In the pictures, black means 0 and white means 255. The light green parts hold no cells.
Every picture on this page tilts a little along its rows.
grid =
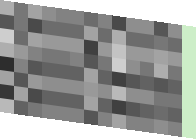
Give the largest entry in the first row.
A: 174
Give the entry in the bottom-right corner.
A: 130
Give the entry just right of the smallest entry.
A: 130
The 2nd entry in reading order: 119
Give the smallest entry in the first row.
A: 74
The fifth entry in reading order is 130
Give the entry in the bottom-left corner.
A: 185
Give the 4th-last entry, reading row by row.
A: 130
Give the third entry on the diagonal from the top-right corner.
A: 153
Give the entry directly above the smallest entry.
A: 174
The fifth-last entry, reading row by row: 163
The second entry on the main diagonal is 119
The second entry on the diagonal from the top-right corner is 119
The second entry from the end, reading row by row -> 142
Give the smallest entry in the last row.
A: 86
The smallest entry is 45
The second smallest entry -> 55
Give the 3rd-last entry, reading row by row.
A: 130
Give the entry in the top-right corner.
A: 142
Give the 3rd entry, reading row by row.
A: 163
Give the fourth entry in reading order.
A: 142
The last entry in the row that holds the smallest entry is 98

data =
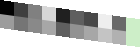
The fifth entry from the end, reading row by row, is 95
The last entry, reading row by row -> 177
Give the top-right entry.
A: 105
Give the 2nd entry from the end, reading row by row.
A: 196
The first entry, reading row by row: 3

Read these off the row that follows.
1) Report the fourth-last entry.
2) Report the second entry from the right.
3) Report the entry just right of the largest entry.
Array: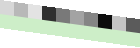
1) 133
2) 196
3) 48

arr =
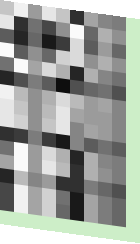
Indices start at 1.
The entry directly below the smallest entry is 218
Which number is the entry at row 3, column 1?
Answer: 92
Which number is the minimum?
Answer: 14
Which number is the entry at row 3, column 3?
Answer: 103
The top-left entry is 197
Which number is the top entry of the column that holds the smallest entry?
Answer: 197
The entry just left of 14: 92
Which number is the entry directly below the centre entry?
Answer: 230
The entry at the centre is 230
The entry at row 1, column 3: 155
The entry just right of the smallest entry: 80
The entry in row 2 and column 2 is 48
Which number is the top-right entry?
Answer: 124
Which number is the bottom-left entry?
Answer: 71
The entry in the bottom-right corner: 103
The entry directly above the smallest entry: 176
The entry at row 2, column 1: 230
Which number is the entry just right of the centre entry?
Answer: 164
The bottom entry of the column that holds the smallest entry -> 103
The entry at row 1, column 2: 241

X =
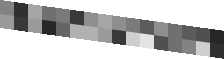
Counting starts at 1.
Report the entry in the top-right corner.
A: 39
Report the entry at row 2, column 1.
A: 154
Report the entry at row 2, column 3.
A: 154
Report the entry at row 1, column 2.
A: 48
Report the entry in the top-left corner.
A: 131
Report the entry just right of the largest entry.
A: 80
